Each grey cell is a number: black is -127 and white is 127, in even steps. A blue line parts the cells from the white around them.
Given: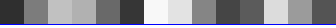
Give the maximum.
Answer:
120
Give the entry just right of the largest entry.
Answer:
99
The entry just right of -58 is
-36

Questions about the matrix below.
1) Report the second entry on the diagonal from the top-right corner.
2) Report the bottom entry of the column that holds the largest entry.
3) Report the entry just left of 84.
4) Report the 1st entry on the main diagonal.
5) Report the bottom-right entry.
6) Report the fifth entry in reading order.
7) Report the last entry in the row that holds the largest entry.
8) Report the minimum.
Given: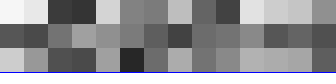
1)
-27
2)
77
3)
-75
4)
118
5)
-33
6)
84
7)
16
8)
-88

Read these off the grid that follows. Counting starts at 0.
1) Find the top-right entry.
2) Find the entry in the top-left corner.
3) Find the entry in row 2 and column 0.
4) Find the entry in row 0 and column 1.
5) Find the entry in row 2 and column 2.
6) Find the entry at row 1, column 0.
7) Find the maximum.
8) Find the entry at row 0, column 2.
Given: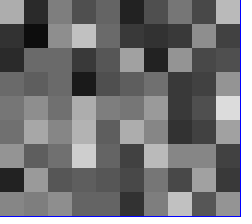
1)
58
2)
45
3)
-85
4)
-85
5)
-21
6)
-77
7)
92
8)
-1

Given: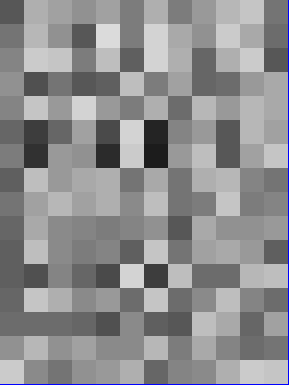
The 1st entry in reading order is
-40
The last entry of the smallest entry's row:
69
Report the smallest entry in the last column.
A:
-40
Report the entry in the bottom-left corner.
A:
75
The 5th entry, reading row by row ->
33
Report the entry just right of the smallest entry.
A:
25
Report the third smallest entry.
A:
-84
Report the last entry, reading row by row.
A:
69
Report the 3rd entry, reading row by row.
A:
33
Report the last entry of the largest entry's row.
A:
-19
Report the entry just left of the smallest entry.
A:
75
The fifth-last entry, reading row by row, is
4
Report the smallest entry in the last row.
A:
-25
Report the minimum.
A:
-99
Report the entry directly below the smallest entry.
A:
41
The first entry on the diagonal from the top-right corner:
-11
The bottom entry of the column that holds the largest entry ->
25
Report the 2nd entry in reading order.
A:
47
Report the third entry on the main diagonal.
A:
69
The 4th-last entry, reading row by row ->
10
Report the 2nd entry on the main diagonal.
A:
55
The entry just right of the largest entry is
-3
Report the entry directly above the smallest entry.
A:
-91
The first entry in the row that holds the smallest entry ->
-3

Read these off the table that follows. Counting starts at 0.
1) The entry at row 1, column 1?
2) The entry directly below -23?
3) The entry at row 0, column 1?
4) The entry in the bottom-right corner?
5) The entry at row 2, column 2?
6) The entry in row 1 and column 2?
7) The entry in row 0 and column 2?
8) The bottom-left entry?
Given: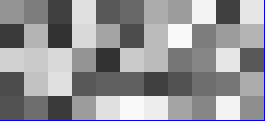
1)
52
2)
-51
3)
-2
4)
14
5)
89
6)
-77
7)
-63
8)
-45

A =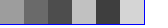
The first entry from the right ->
85
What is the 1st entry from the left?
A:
29
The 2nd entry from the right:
-65

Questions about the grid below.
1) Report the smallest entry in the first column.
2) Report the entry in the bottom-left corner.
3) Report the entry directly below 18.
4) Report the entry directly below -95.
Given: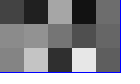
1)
-60
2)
4
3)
68
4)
18
